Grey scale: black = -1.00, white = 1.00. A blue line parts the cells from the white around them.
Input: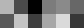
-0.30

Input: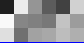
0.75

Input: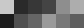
-0.78

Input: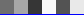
-0.14

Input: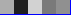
0.36

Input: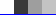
0.99

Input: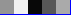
0.16

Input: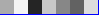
0.34

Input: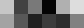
0.28
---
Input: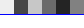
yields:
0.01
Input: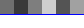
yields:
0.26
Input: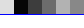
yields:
0.07
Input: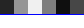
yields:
-0.44
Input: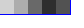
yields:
-0.36
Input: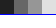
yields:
0.76
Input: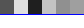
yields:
0.25
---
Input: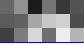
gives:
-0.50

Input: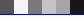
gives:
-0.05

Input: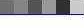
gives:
-0.13

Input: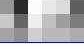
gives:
-0.20

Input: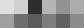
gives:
-0.24

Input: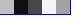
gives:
0.27

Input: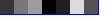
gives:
-0.58
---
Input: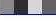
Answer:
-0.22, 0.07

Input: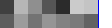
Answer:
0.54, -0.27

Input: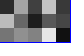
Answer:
-0.55, -0.08

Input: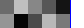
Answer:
-0.84, 0.17

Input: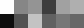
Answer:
0.37, -0.89

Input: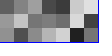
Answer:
0.76, 0.14

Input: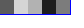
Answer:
-0.03, -0.29

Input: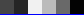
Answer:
-0.98, -0.46

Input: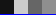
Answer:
0.12, -0.85
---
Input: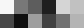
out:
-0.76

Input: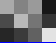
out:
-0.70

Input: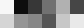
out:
-0.57

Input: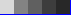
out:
-0.52

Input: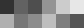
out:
-0.39

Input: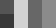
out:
-0.34

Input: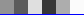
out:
-0.29

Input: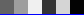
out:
-0.59
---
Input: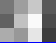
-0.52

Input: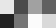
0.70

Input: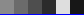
-0.82

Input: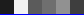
-0.51

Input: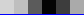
0.33

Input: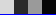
-0.95

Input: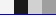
0.25
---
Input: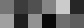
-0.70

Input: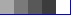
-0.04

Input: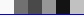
-0.11

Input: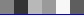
0.03

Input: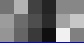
-0.66

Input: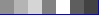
0.01
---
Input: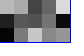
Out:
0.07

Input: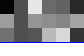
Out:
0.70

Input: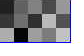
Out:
-0.03

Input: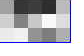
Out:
-0.02

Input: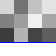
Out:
-0.47

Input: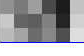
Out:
-0.38

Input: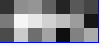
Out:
0.01

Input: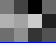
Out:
-0.59
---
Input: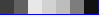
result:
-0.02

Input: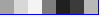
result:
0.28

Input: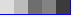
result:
0.03

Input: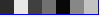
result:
-0.11

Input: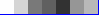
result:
0.18

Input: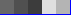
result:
-0.19

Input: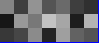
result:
-0.23

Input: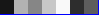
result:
0.05

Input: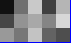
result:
0.04
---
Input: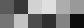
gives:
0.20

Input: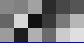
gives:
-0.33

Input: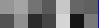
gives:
-0.25

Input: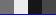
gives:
-0.44

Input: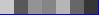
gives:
-0.58

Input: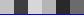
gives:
-0.16

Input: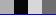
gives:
-0.13

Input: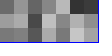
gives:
-0.54

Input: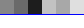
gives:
0.75
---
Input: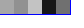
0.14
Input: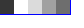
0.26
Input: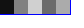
0.01
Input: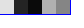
0.04
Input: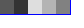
0.01
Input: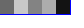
0.03
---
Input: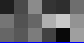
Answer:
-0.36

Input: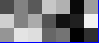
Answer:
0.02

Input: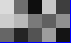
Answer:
0.45

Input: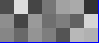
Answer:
-0.46

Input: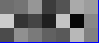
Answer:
-0.59

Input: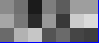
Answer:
-0.06

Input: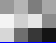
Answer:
0.63
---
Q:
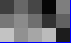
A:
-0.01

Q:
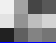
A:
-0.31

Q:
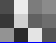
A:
0.09

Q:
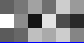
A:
0.21

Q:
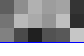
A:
-0.59

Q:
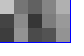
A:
0.38

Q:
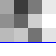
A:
0.83

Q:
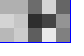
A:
-0.21

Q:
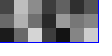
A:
-0.35
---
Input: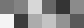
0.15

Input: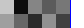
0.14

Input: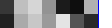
-0.34

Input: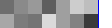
0.02

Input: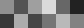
0.45

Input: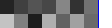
0.26

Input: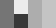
0.36

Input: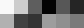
0.12
